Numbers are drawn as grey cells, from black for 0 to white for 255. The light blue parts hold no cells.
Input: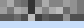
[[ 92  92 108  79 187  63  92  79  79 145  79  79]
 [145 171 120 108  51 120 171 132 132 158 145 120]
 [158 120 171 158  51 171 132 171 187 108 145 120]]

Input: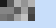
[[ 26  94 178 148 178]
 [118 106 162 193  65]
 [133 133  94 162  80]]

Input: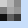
[[ 16  95  56]
 [123 166 150]
 [206 180 137]]

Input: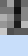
[[105 163  39 105]
 [119 119  15 134]
 [150 134  27 187]
 [175 150  53 134]
 [199  79  91  91]]

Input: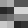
[[ 39  53 213 213]
 [ 98 114 141 141]
 [157 173  84  84]
 [201 185  39  53]]

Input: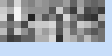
[[114  60  72  99  99 173 173 214  48 187 173 130 187 130 114]
 [145 114 145  72 187 202 202 214  99 157  99 202 187 145  87]
 [173 130 214 145 130 157 145 130 130 157  99 157 114  99 114]
 [187  87 202 145  99 187 157 187  87 187 114 157 114  87 114]
 [202 173 244 157 145 145 145  87 202 114  60 173  72  87  60]
 [214  72 244 173  34 157  87 130  72 214 130  87  60  48 173]]

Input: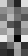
[[ 47  34 157  72]
 [ 60 101 170  47]
 [114 183 114  85]
 [141 157 101 129]
 [157 195  72 141]
 [183  85  60 170]
 [208 114  34 222]
 [236 170   3 236]]
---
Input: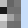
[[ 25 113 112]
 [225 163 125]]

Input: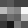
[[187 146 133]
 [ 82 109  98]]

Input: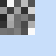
[[151  63 161]
 [ 37 174 110]]

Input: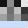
[[190 111 192]
 [160 121 157]]

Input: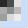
[[172 142 186]
 [158 218 236]]

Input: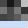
[[118  73 120]
 [ 67  74  92]]

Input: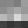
[[141 154 168]
 [184 166 216]]

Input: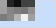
[[159 133 124]
 [123 136 180]]

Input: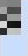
[[164  75  77]
 [ 64 154 153]]
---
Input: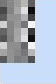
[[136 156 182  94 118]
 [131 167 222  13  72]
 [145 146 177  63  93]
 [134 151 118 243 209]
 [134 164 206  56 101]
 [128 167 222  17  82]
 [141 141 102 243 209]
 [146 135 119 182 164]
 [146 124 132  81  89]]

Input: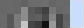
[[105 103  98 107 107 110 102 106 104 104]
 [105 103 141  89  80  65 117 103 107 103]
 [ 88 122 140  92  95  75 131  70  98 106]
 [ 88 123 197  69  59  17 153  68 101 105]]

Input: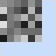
[[135 117  95 146  99 146]
 [114  85  52 181  58 208]
 [124 142 183  91 167  50]
 [119  99  29 160  41 223]
 [106 132 109 110 106 138]
 [119 165 203  56 188  25]]

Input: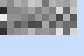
[[140 176 161 200 191 119 179 166 160 183 161]
 [134 134 146 163 131 156 130 218 104 197  42]
 [146 144 133 118 149 123 150  73 175  89 235]
 [136  89 113  74  78 168  90 140 107 109  90]
 [134 145 153 183 147 151 141 227 111 212  49]]

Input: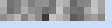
[[115 127 161 127 143 145 116 185 171 104 132 136 193 165 178]
 [110 129 173 144 137 109 122 198 141 115 110 165 195 160 167]
 [159 183 131 167 138  59 195 180 161  91 104 145 159 135 142]]

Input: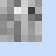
[[153 116 207 182 150 189]
 [142 236 215  60 171 173]
 [121 165 185 117 100 135]
 [168 122 183 148 185 143]
 [149 122 180 155 185 138]
 [164 116 168 151 161 173]]
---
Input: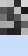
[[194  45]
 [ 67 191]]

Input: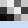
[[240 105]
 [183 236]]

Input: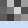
[[191  68]
 [123 213]]

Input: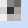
[[134 103]
 [ 50 160]]

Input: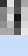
[[227  73]
 [189  83]]

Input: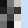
[[120 197]
 [ 91  53]]

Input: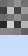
[[120 147]
 [192  69]]
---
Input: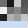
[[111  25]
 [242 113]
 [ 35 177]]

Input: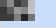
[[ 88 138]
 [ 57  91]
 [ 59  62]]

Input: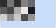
[[ 44 115]
 [ 93  71]
 [207 144]]

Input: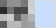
[[110 144]
 [ 44 113]
 [186 203]]

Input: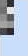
[[127  49]
 [112 228]
 [142  89]]

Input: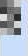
[[100 136]
 [ 58 106]
 [221 131]]

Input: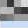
[[148  55]
 [188 181]
 [108 127]]

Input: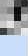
[[164 174]
 [158 133]
 [176 183]]

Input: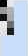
[[  1 229]
 [153 176]
 [ 19 168]]
